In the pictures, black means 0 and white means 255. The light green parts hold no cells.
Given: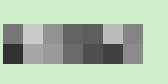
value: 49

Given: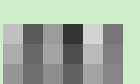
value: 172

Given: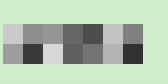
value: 157

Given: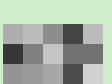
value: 55

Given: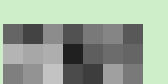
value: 180

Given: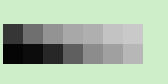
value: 5
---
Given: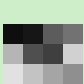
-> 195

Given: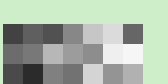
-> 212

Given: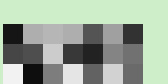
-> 98

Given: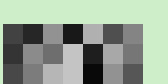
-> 9

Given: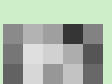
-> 151

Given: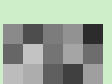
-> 95
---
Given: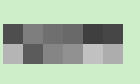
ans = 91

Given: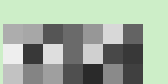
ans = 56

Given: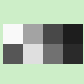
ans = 223

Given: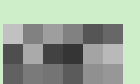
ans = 170

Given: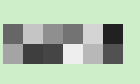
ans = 62

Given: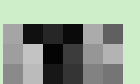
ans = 195

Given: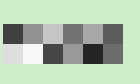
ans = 248
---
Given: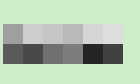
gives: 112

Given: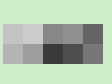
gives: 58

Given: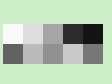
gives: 145

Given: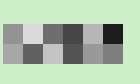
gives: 196

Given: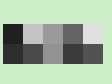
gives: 146

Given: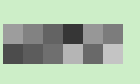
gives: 111

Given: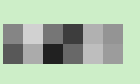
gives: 33

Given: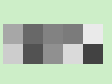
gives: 144
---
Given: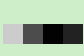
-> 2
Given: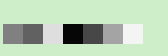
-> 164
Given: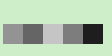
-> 125
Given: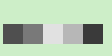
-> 183
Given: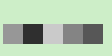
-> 132
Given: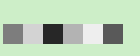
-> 238
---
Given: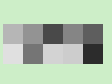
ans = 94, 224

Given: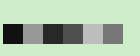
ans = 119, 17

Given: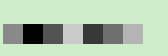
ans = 180, 137

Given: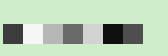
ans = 78, 60

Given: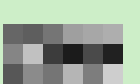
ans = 174, 87

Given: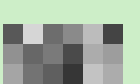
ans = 68, 165

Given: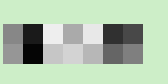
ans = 72, 150

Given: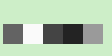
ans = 154, 99

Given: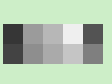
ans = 83, 67

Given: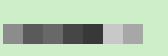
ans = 167, 140
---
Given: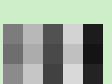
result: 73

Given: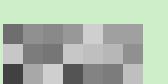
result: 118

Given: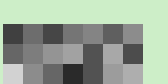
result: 148

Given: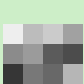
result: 91

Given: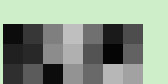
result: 140

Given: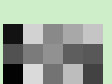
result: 145

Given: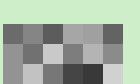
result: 201
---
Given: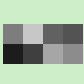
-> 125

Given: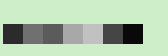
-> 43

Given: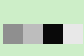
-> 143

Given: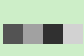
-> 83

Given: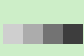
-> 207

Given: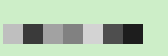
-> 191

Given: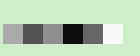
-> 170

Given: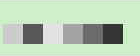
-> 205
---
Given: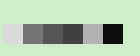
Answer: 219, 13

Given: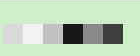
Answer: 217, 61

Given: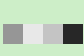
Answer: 150, 39

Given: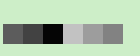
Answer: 92, 130

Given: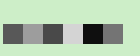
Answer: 88, 116

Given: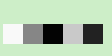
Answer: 249, 34

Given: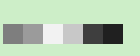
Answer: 126, 32

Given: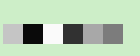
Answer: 197, 124

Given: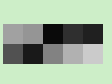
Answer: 161, 203

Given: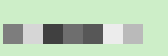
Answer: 125, 186
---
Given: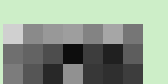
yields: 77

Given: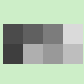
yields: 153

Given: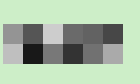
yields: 120

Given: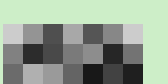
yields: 73

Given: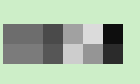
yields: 86

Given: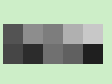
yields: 112
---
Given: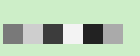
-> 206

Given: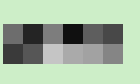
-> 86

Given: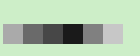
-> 106

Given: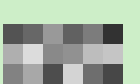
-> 168

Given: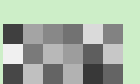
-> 192

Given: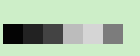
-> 34

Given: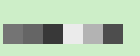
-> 101
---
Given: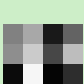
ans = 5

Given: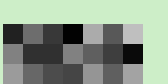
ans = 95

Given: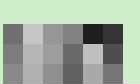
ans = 169

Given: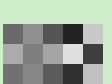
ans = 48

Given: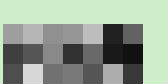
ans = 173

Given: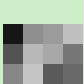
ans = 90

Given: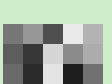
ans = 30

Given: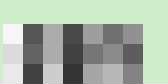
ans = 184

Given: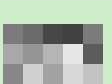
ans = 216

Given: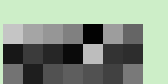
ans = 65
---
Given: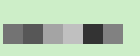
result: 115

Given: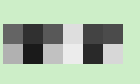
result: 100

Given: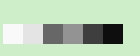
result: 249

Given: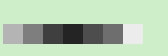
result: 180

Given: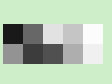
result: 25

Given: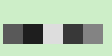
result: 89

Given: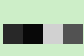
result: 40
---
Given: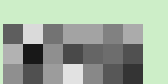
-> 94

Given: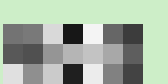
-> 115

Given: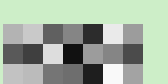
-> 179

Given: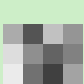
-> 171

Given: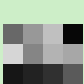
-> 104

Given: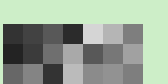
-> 51

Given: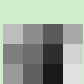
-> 189

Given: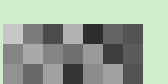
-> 198

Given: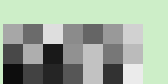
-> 167
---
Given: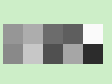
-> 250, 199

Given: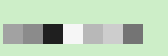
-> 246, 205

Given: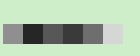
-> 214, 143

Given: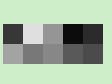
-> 223, 163

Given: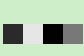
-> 230, 120

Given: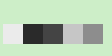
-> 235, 198

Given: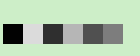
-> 219, 182

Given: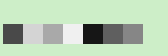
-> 240, 212

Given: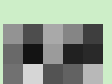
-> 214, 184

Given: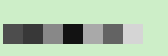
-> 213, 169
